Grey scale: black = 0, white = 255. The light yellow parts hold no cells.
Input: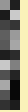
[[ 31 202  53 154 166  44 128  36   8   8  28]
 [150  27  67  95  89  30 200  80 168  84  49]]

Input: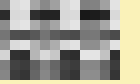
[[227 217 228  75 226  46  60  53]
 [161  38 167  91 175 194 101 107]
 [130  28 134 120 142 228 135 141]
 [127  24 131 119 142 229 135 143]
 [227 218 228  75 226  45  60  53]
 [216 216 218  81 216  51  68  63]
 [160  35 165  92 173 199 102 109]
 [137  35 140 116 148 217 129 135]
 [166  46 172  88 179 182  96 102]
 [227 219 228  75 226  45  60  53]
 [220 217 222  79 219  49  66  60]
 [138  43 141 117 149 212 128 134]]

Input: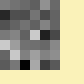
[[105  99 100  72 136 142  89]
 [145  75 131  32 104 130  61]
 [ 95 116  97 202 111 159 168]
 [106  77 114  97 113 128   3]
 [114  79  99 132 157 200 119]
 [125  39  82 121 202 101  91]]

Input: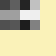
[[193 238 129]
 [ 36 241  29]
 [ 95 159  86]
 [ 66 158  80]]

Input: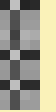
[[ 41 152 156 171 152  43 156 152  44 156 156]
 [ 35 151 155 177 163  39 155 151  41 166 155]
 [192  82  79  64  82 191  79  82 190  79  79]
 [ 39 152 155 172 155  41 155 152  43 159 155]]

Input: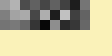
[[117  99 103]
 [ 29  64  55]
 [ 65 193  42]
 [ 97  29 142]
 [ 70 174   7]
 [ 97  71  53]
 [ 76 170 104]
 [179 163 121]
 [157 127 116]]

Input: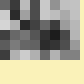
[[194 193 183 181 153 129]
 [192 170 156  72  78 129]
 [146 189  60  28  52 178]
 [201 200 104  49  44 105]
 [ 76  76  65  85  98 176]
 [187 160  41 117 102 204]
 [ 58  43 178 104 123 177]
 [103 204 213  64  92  61]]
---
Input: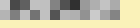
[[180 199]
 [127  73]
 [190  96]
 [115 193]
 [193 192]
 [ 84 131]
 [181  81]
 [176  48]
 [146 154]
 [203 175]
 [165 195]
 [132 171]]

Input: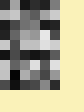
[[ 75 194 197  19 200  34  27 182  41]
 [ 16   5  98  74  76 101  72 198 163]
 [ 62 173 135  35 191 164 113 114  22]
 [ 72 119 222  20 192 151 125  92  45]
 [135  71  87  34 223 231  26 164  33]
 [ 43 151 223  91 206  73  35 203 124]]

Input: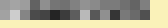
[[162 156]
 [205 164]
 [133 157]
 [ 75  98]
 [ 68 143]
 [ 36 117]
 [ 60 113]
 [ 93 129]
 [185 146]
 [ 88 138]
 [144 123]
 [ 53 123]
 [121 112]
 [106 100]
 [ 80 127]]

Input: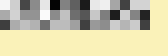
[[ 62 170 245]
 [172 210 207]
 [191 147  71]
 [178 147 139]
 [111 250 230]
 [189 139   4]
 [188 193 130]
 [160 110  96]
 [ 64  86  27]
 [153 199 232]
 [141 126 239]
 [204  29 166]
 [181 206  66]
 [203 132 211]
 [ 64  35 211]]

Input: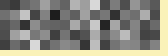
[[ 63  77  81 112  71]
 [107 160 103 136  58]
 [ 82 189  50 195 101]
 [216 120 141  68 116]
 [ 83 142 103 130 160]
 [114  63  99  29 118]
 [137 116  95 118  99]
 [126  65 169  95 179]
 [ 53  82 106 161 158]
 [189 171 200  97 216]
 [ 65  99  36 119  74]
 [116 139 166  49 124]
 [137 187  88 123  78]
 [133 127 132 111 149]
 [ 95  67  75 173 112]
 [130  72 106  75  89]]

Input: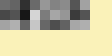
[[163  72 110]
 [176  83 100]
 [100  23  48]
 [198 213 106]
 [103 124 151]
 [ 78 166 131]
 [ 98 150 139]
 [167  59  85]
 [175  84 162]]

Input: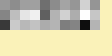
[[ 57 133 153]
 [202 190 141]
 [184 229 159]
 [194 240 160]
 [172  96 111]
 [180 179 140]
 [126 209 164]
 [132 173 150]
 [ 14 254 210]
 [180 198 149]]
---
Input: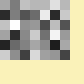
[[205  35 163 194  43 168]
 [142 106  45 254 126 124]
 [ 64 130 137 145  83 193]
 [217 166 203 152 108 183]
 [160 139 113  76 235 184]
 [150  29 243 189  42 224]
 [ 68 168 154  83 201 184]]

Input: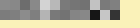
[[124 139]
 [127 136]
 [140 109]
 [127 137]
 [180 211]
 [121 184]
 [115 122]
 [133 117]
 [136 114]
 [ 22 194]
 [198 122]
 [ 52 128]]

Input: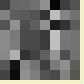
[[ 67  87 136 139 138  84 129  65]
 [ 11  19 176 124 121 145  93 102]
 [145 137  50  73  75  78  90 104]
 [126 115  66  73  74  95  83 111]
 [ 82  62  95  59  58 145  51 144]
 [ 74 121 150 191 192  29 189   5]
 [130 143  78 117 119  50 132  62]
 [ 86  93 113 115 115  91 113  82]]

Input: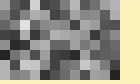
[[180 180  36 142  67 101 129 162]
 [130  74 117  42  60 130  78  90]
 [137 200 149  55 175 224 131  69]
 [176 197  78 165  56 102 174 209]
 [ 51 139 158 176 112 138 162  66]
 [ 81  66  65 102 177 142  68  78]
 [106 112  59 103 169 135  90 125]
 [145 122  44 160 161  67 162 184]
 [ 79 199 161 120 149 169 135  88]
 [161 171  89 141  58 156 139 112]
 [155 123  95  93 104  85  93 161]
 [ 36  66  98 105 138  81 173 180]]

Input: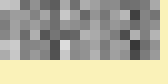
[[172 194 134 125 139 197]
 [199 203 162 161 157 192]
 [130 132 108 140 157 109]
 [153 134 175 157 131 145]
 [130 139  86 134 165 106]
 [ 82  78 117 111 111  93]
 [199 220  97 152 199 169]
 [138 140 102 142 160 112]
 [146 147 178 132 104 173]
 [177 163 170 166 148 160]
 [129 123 149 131 119 138]
 [160 161 126 151 161 140]
 [145 158  77 140 183 110]
 [ 74  55 176 108  64 113]
 [124 111 128 130 132 123]
 [154 146 180 144 116 169]]

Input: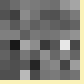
[[ 79  86  98  85 127 116  81  92]
 [ 79  79  75  24 128  89  63 108]
 [185  88 120 167  95 117 139 127]
 [ 73  37  89 141 120  96 116 122]
 [118 125 144  56 114 107  83 116]
 [122 135 104  85 118  96  81 111]
 [105  68 137 231 133  88 102 148]
 [115 157 101  71 146  99 122 165]]

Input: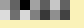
[[220 159]
 [111  99]
 [216   1]
 [128 162]
 [ 56  94]
 [143 198]
 [ 66  98]]
